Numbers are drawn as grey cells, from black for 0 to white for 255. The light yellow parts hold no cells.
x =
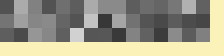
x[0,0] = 82
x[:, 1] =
[171, 159, 75]
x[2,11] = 60
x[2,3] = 135
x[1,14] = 70
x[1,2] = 134
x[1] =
[116, 159, 134, 138, 101, 83, 195, 55, 165, 114, 84, 73, 92, 76, 70]
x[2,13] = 92
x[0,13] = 177
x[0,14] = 97
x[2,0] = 94
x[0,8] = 138

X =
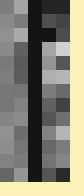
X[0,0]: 125
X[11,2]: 20
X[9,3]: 130
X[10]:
[141, 118, 20, 104, 124]
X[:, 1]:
[164, 125, 170, 97, 90, 93, 118, 130, 139, 110, 118, 123, 149]
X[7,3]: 97
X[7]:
[118, 130, 20, 97, 66]
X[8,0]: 132
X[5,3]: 174
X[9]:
[145, 110, 20, 130, 180]
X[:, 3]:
[36, 79, 19, 165, 148, 174, 124, 97, 85, 130, 104, 115, 85]
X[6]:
[119, 118, 20, 124, 105]
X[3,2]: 20
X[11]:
[130, 123, 20, 115, 134]

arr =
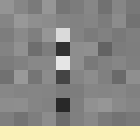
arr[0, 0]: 148
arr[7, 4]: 40
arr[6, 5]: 125
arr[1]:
[133, 152, 143, 140, 132, 130, 133, 124, 140, 114]
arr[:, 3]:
[150, 140, 150, 125, 136, 140, 132, 130, 140]
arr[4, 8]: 134
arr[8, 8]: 115
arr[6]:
[135, 132, 133, 132, 124, 125, 134, 133, 135, 129]
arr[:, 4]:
[117, 132, 218, 49, 229, 68, 124, 40, 107]
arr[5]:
[113, 153, 117, 140, 68, 133, 141, 128, 106, 143]
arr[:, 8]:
[134, 140, 121, 124, 134, 106, 135, 138, 115]
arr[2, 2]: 127
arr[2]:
[125, 138, 127, 150, 218, 131, 123, 129, 121, 127]
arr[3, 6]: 144
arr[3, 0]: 131
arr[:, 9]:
[120, 114, 127, 126, 127, 143, 129, 133, 120]
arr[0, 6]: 135

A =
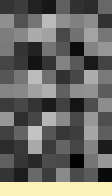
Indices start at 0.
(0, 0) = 52
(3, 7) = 150
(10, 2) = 169
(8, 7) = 78
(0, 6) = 43
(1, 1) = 82
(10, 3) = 59
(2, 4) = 72
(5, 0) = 86
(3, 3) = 117
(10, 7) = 28
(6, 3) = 175
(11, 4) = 73
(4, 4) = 131
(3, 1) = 52
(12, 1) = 29
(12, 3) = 60
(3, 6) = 131
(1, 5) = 128
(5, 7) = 121
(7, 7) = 141
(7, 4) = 64
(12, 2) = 105
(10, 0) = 43
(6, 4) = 96
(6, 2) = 161
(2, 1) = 136
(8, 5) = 72
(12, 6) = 91
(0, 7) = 103
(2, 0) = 125
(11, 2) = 41

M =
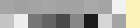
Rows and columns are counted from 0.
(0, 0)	165
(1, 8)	164
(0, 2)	163
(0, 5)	162
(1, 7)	214

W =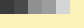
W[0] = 58
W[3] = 157
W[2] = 144

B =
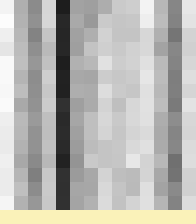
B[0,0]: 243
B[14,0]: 245
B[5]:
[249, 180, 141, 206, 34, 168, 166, 204, 199, 203, 230, 188, 126, 222]
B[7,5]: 159
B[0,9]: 206
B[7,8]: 191
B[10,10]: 224
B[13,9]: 186
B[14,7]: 219
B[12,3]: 200
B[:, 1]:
[175, 178, 183, 188, 191, 180, 189, 169, 185, 183, 178, 168, 181, 191, 178]
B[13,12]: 138
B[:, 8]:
[202, 197, 196, 201, 205, 199, 202, 191, 201, 198, 199, 198, 190, 196, 194]
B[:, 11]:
[183, 188, 176, 163, 186, 188, 184, 189, 173, 170, 171, 184, 168, 163, 181]
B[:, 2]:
[139, 145, 131, 143, 151, 141, 143, 146, 154, 146, 146, 138, 127, 140, 151]
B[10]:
[234, 178, 146, 193, 42, 156, 188, 196, 199, 217, 224, 171, 135, 219]
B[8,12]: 141
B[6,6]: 172
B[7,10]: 225
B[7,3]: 204
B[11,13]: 221
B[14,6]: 177
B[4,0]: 249
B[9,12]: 133
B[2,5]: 161
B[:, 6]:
[159, 153, 175, 195, 184, 166, 172, 171, 191, 191, 188, 201, 168, 167, 177]

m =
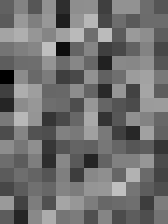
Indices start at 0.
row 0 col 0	97
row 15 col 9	93
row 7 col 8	84
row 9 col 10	161
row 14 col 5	151
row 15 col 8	76
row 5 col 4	62
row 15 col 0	92
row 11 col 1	92
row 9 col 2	82
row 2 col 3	133
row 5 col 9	156
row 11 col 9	129
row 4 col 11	85
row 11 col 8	129
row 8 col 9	144
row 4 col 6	103
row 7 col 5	77
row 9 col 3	78
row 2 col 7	187
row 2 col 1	175
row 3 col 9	98
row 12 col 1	110
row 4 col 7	33
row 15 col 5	124
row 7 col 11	156
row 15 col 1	37
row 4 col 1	109
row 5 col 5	73
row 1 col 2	127
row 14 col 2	125
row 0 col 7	63
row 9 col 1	133
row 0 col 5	142
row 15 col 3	172
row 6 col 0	64
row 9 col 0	76
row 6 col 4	104

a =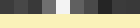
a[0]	60
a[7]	37
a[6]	73

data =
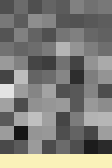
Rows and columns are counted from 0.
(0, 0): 79
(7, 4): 154
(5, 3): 108
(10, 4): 107
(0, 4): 91
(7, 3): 150
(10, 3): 76
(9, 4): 78
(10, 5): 78
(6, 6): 133
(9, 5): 99
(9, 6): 70
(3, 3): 123
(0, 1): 107
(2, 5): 128
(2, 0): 84
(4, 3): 61
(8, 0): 89
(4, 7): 170
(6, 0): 227
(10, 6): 28
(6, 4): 81
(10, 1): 91
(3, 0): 114
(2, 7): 97
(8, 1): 166
